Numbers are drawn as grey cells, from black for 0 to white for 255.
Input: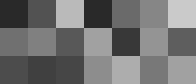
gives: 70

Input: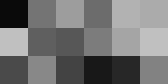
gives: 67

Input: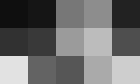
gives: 86

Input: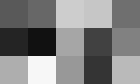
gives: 152

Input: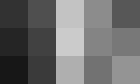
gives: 175

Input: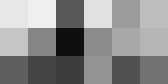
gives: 61

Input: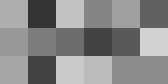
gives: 202

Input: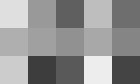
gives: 89

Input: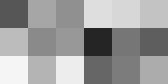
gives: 237
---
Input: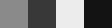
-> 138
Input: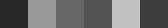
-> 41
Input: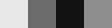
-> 232
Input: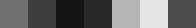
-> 112
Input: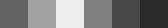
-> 99
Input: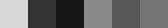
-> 215
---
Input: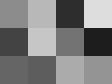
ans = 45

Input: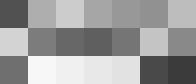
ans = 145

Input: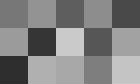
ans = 141

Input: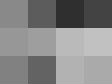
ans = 47

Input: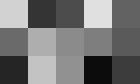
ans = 224

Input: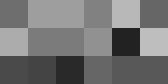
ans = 184

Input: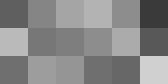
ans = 141

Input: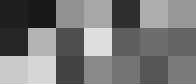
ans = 173

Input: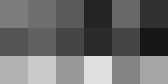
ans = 104

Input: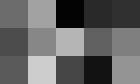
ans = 41
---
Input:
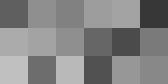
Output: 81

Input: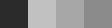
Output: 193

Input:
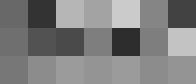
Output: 155

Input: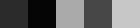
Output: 170

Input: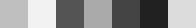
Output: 68

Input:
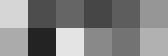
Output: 137

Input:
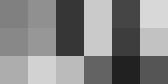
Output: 99
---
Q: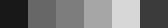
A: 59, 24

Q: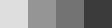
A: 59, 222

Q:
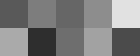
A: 225, 170

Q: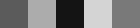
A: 121, 91

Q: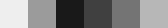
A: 183, 238

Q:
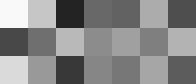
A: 78, 218

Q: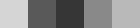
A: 185, 213

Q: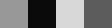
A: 92, 152
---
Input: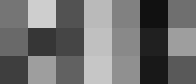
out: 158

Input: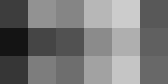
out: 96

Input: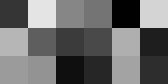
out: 30

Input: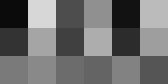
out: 158

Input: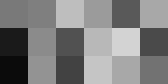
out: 74

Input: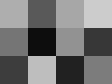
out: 55
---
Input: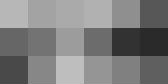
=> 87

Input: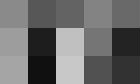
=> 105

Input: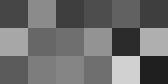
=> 62

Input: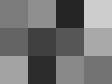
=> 205

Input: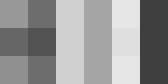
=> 63

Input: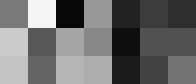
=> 46

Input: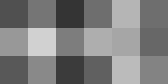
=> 110

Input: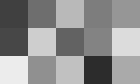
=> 150

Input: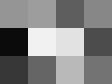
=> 135

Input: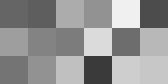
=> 76
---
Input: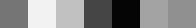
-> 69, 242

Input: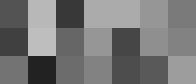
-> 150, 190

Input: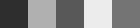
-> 88, 236

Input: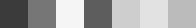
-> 93, 245

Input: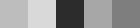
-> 44, 217

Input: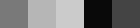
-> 203, 203

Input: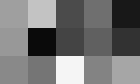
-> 68, 245

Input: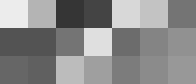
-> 223, 236

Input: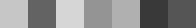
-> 148, 214
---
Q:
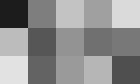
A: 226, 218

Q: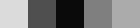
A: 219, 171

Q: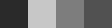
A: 199, 125

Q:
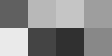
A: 234, 197

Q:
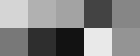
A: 233, 213

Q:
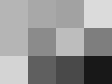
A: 219, 212
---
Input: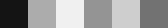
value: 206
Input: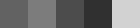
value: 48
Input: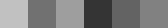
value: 99
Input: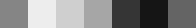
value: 21
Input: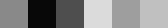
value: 158
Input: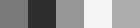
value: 244
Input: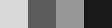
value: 152
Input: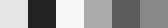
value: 92
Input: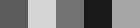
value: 24
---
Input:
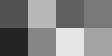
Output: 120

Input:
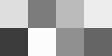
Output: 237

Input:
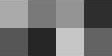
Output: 46

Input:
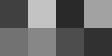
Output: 162

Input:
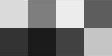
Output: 93

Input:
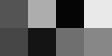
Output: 233
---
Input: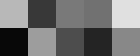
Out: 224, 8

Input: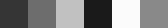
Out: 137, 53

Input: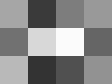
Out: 153, 185

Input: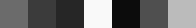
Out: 187, 107

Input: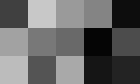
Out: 13, 188

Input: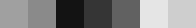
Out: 206, 160

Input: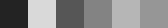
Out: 150, 35
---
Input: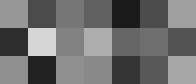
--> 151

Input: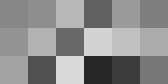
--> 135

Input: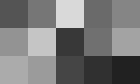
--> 84

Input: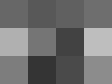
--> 103

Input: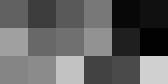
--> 96

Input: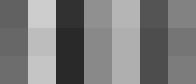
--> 97

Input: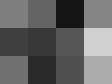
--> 127
